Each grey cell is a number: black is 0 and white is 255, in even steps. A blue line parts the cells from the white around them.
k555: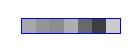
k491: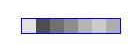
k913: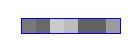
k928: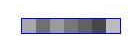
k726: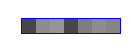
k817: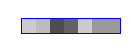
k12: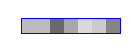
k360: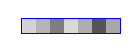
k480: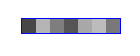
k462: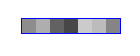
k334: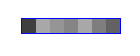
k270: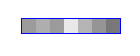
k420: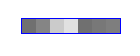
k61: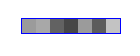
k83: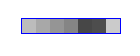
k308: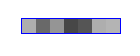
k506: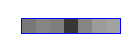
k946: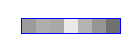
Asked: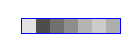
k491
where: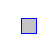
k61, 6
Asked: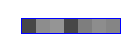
k726
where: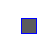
k61, 5
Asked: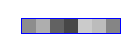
k462
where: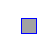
k506, 6

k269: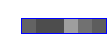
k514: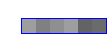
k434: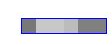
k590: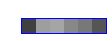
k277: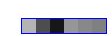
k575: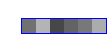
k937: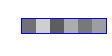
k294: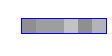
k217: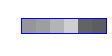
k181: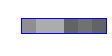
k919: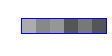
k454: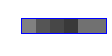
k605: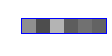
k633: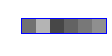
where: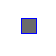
k514, 5
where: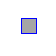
k590, 2
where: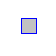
k294, 3

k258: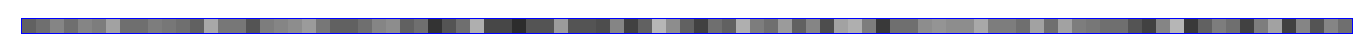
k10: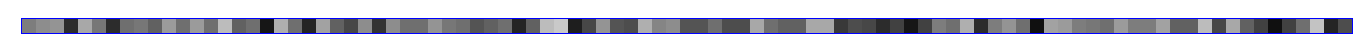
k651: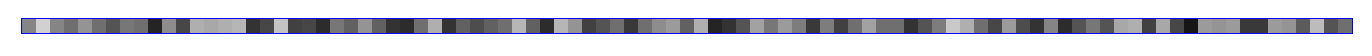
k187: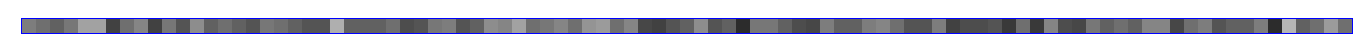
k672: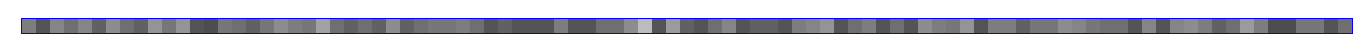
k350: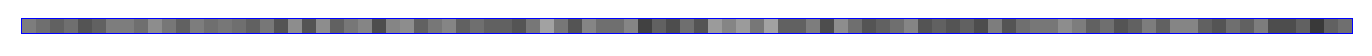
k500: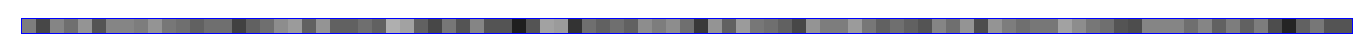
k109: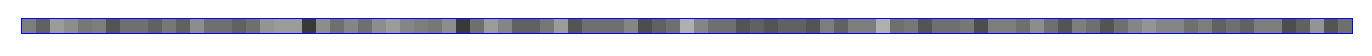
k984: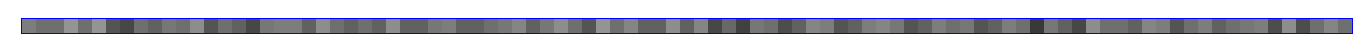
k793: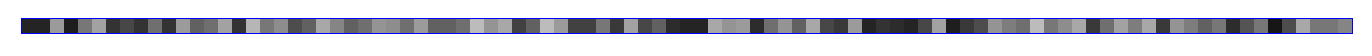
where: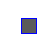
k651, 91
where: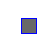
k984, 50

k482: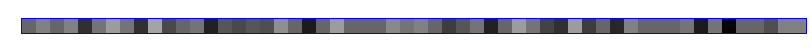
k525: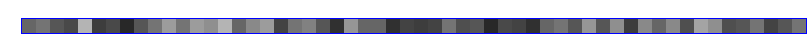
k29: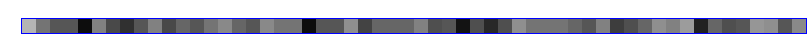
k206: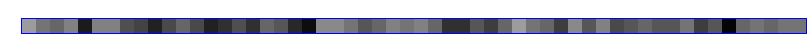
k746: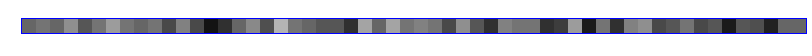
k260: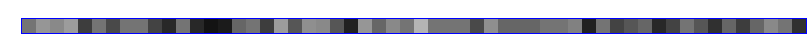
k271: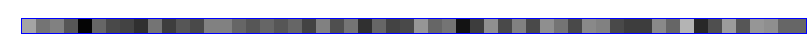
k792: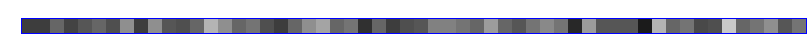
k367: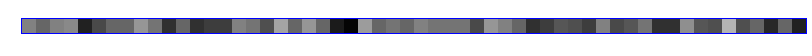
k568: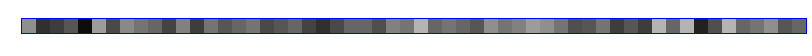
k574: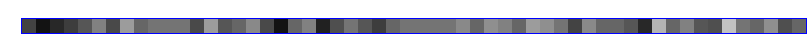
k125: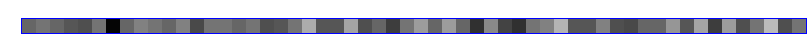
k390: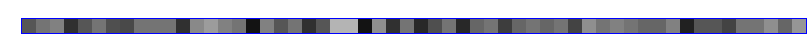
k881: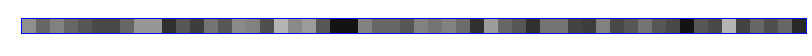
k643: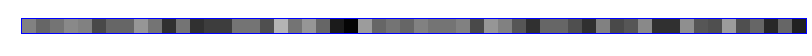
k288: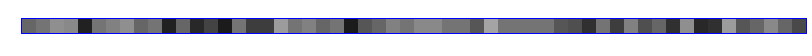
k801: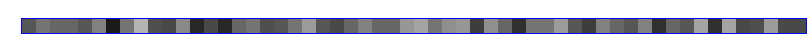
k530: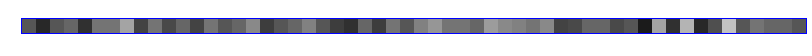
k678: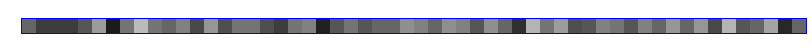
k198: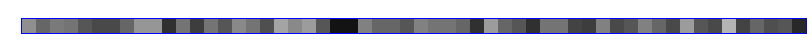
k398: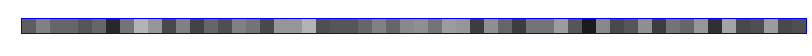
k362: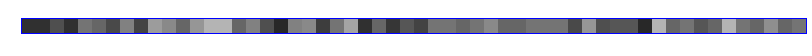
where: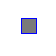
k198, 2
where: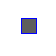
k398, 0
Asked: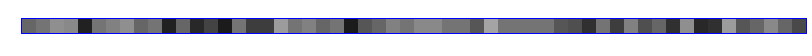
k288
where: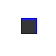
k362, 26
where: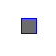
k881, 31
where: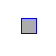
k125, 20

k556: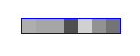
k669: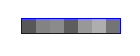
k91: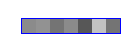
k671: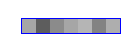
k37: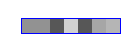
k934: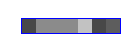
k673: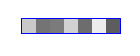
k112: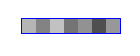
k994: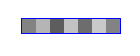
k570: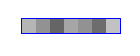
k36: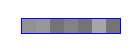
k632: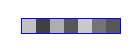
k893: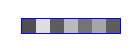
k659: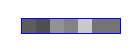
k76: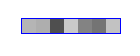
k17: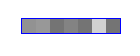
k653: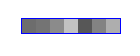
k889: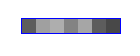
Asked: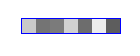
k673
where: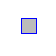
k893, 3
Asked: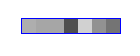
k556
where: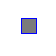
k673, 2
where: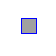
k889, 1
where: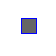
k570, 2

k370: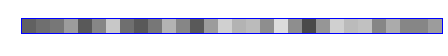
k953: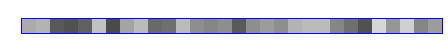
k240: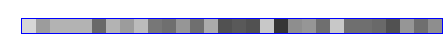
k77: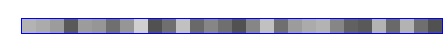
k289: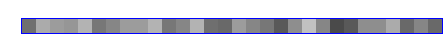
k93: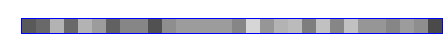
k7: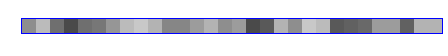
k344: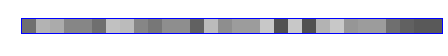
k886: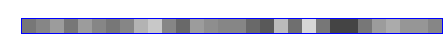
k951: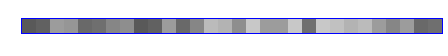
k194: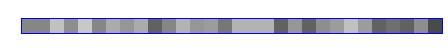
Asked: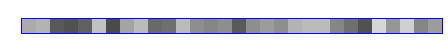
k953
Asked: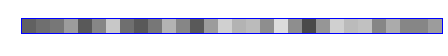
k370
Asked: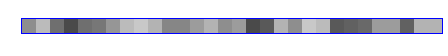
k7
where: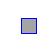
k953, 7
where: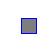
k93, 20

